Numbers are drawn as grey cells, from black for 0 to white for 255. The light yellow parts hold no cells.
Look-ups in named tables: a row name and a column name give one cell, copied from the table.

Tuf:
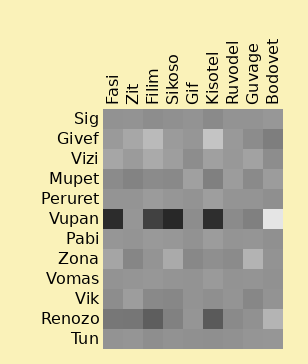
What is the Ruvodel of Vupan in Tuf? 139
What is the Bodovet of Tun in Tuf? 150
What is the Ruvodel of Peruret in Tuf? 148
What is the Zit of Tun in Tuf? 149
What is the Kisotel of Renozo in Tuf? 90
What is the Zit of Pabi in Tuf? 148
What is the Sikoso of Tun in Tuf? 146
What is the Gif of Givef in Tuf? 150
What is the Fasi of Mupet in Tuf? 139
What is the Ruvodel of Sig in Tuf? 147
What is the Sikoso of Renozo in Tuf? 129
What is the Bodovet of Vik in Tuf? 147

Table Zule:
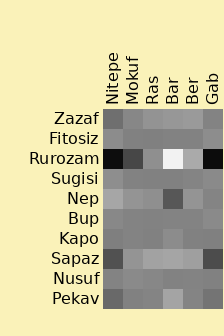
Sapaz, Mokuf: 148
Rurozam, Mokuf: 71
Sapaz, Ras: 162
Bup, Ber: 131
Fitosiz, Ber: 130
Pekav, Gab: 116
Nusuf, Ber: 131
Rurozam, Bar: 242
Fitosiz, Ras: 128
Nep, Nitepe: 166
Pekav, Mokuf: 129
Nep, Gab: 132
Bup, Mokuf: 131
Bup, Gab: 138
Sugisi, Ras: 129
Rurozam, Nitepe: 13
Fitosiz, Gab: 141
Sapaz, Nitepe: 81
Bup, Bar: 131
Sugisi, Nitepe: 142

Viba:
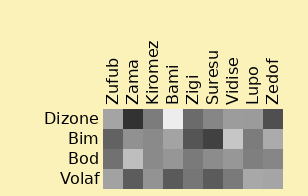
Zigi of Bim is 85
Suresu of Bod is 140
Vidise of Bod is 151
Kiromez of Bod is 138
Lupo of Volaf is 168
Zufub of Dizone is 164
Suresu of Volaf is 91
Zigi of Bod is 122
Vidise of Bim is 198
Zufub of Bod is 113
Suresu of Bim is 65
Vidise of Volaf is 122

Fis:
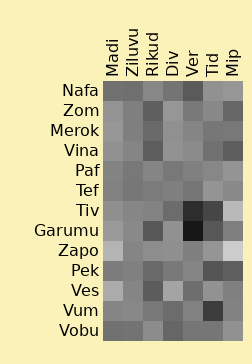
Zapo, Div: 143
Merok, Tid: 119
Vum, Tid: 60
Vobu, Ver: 118
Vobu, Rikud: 140
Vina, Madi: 145
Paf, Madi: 131
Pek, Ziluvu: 128
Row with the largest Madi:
Zapo

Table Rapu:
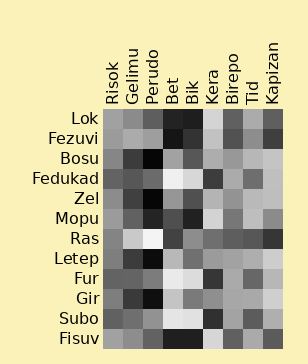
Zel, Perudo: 6
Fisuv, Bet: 31
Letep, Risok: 126
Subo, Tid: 92
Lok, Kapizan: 95
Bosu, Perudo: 6
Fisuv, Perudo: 98
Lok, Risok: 161
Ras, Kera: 111
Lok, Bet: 35
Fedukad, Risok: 99

